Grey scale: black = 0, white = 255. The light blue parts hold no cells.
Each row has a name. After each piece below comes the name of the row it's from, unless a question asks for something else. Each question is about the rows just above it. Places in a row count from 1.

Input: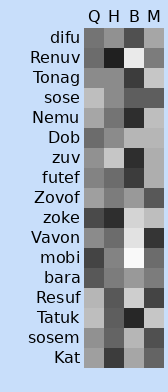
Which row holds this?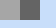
Kat
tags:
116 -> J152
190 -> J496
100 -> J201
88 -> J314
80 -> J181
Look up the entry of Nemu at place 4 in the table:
J496
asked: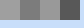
Zovof
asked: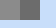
Vavon
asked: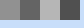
sosem
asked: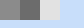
Vavon

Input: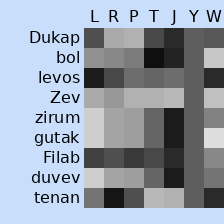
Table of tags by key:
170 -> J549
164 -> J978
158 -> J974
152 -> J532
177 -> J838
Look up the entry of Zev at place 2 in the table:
J532
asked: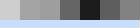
zirum
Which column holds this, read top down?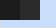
J
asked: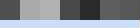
Dukap
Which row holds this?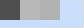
tenan
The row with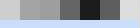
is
gutak

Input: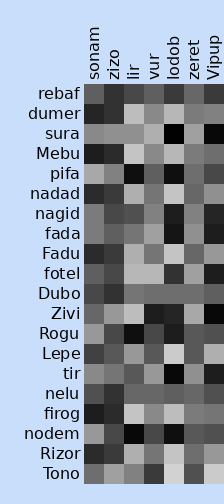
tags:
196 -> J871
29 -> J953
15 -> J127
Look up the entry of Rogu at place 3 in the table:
J127
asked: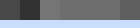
Dubo
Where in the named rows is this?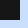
fada, 5
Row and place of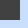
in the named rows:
Lepe, 1

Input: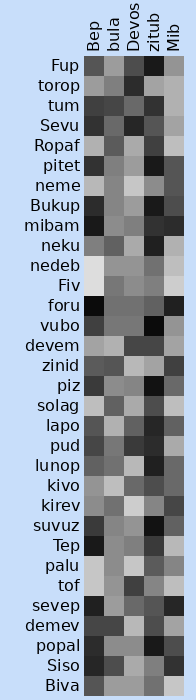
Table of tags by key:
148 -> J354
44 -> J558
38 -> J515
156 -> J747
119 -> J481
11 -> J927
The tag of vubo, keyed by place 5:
J354
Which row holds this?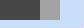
devem
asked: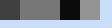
vubo
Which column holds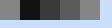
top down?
zitub
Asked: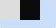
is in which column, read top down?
Bep
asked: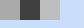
Ropaf

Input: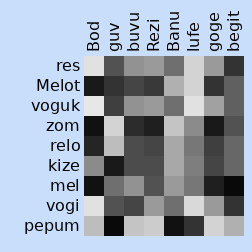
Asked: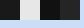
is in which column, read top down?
Bod
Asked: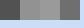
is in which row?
res
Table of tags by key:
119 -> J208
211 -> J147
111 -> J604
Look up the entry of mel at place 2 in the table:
J604
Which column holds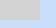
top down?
lufe
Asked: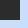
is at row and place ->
zom, 3
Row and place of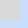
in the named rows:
vogi, 6
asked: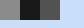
zom

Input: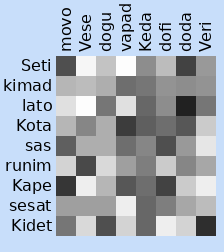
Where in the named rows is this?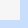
Seti, 2
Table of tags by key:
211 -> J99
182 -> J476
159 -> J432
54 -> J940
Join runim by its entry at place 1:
J99
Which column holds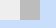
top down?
Veri
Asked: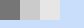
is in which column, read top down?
Veri

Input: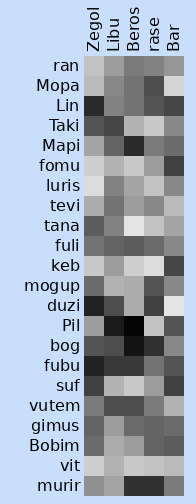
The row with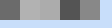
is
mogup
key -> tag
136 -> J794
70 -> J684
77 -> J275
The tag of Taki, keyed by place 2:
J684
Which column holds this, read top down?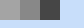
Bar
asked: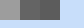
Bobim
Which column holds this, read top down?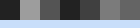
Zegol
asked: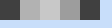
suf
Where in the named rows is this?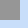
ran, 5

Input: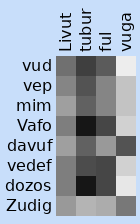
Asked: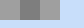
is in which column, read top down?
Livut
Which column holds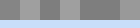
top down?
Livut
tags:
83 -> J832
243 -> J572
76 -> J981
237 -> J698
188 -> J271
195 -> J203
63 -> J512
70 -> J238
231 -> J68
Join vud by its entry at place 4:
J698
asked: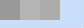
Zudig
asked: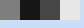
dozos
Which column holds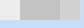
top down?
vuga
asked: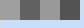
davuf

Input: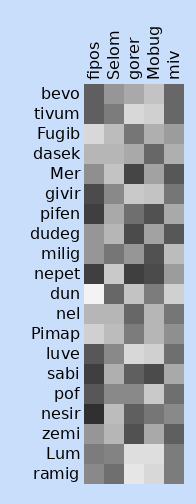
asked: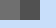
pifen
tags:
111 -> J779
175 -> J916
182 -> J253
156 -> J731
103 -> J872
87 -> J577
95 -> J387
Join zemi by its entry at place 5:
J387
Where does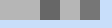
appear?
nel
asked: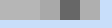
dasek
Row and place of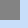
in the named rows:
Lum, 2

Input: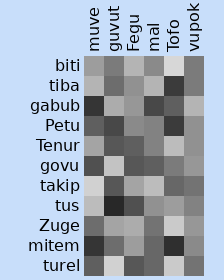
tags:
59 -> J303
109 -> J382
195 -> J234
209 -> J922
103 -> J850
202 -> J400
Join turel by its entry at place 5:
J400
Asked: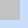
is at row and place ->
govu, 2

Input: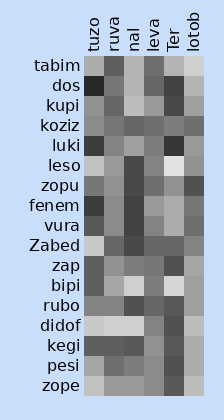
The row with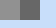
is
kupi
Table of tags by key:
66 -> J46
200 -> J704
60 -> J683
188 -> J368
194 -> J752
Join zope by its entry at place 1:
J752
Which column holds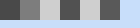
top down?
nal
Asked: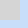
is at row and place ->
bipi, 5

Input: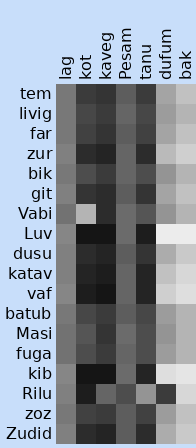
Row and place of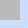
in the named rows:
zur, 6
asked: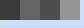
bik
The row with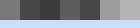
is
batub

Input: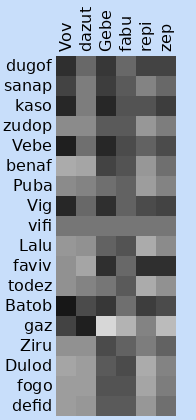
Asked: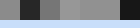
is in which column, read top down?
Vov
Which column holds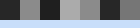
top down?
Vov

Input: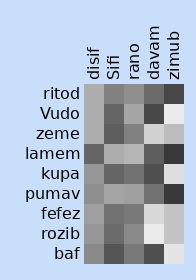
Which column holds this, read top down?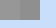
disif
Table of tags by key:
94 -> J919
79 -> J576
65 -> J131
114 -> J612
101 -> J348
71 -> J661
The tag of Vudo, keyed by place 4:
J661
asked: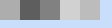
zeme
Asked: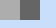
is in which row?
Vudo

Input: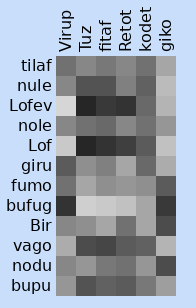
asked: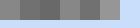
nole
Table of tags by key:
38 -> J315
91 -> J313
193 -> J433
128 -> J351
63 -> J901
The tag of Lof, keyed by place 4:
J901
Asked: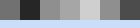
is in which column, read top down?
Tuz
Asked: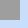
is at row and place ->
bupu, 6

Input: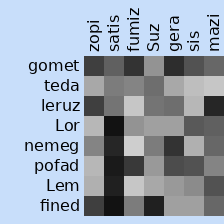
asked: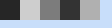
nemeg
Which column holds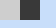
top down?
fumiz
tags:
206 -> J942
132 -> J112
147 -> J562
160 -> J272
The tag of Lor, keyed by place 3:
J562

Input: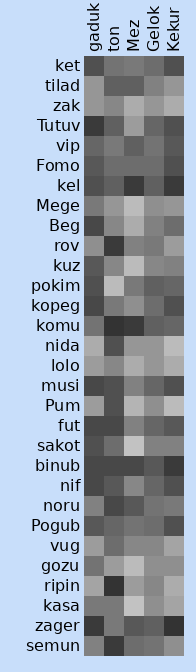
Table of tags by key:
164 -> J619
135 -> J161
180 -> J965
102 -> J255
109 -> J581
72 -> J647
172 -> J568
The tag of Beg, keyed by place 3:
J568
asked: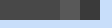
binub
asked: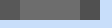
Fomo
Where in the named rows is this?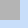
Pum, 3
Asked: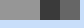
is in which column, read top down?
gaduk
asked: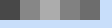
Beg

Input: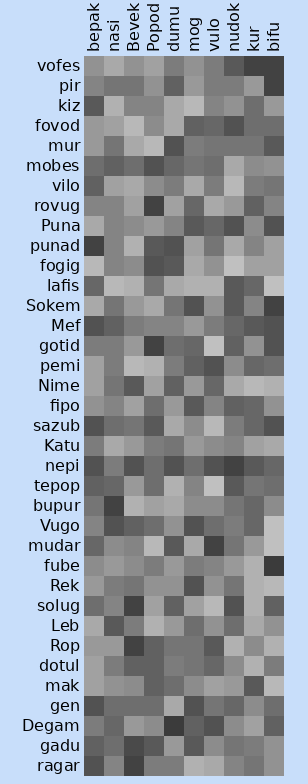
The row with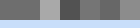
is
gen
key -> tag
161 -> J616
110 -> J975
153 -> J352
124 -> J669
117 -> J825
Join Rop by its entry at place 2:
J352
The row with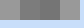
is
Katu
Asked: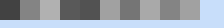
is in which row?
punad
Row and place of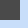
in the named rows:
gadu, 3
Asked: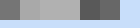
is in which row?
lafis

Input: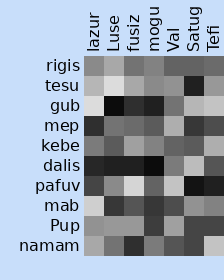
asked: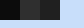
gub
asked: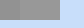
Pup
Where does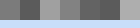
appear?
kebe
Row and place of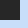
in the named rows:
dalis, 1
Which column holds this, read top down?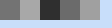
fusiz

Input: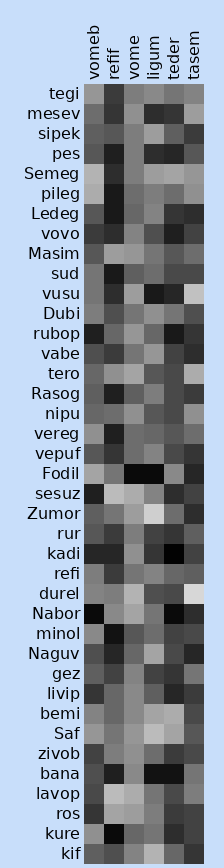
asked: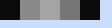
Nabor
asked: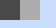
tero
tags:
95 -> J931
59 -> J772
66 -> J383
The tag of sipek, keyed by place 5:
J931

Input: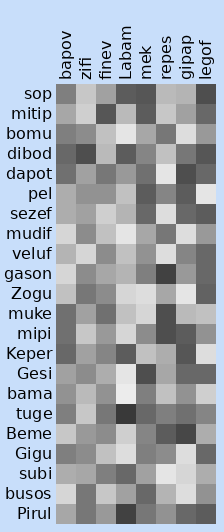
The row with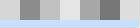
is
mudif
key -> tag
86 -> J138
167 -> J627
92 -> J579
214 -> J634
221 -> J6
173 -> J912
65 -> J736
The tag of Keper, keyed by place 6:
J912
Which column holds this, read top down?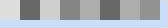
legof
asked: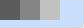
dibod
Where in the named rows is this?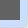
Zogu, 8
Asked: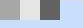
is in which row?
Zogu
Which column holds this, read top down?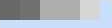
bapov

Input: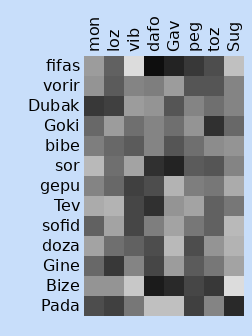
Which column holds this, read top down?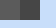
peg
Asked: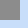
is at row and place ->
bibe, 7
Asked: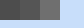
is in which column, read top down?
toz
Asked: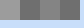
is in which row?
Goki
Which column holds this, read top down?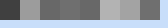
loz
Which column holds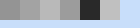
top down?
Gav

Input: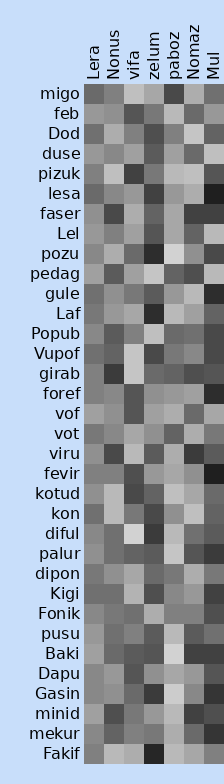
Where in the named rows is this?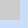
Gasin, 5
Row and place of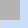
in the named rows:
Kigi, 3

